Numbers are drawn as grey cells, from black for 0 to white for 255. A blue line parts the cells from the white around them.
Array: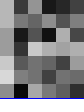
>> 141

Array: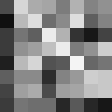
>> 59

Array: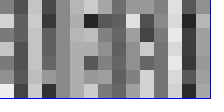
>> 238

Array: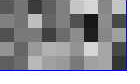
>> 94

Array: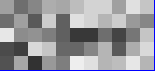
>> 82

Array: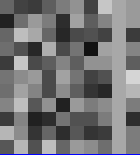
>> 87
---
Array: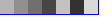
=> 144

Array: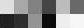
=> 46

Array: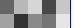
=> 51

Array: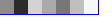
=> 43

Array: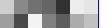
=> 73

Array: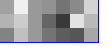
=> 192

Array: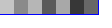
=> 138

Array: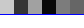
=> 53

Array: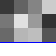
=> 182
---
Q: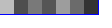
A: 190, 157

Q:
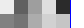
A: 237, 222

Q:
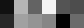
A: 243, 181

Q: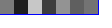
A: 199, 147

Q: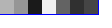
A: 240, 180

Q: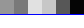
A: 225, 199

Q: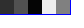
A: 238, 128

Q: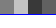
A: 195, 126

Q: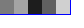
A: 208, 164
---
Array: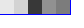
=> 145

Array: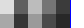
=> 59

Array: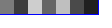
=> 74

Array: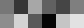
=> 69

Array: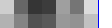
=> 81

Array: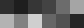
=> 46
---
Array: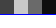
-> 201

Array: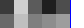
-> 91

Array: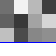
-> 242

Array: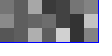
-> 66

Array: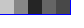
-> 37

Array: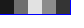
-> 226

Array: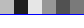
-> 151

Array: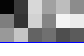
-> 161

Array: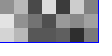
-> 59

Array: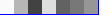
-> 98
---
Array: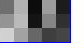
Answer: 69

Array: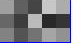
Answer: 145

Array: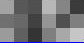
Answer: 198

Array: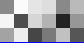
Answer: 86

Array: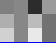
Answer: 114

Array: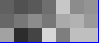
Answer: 191
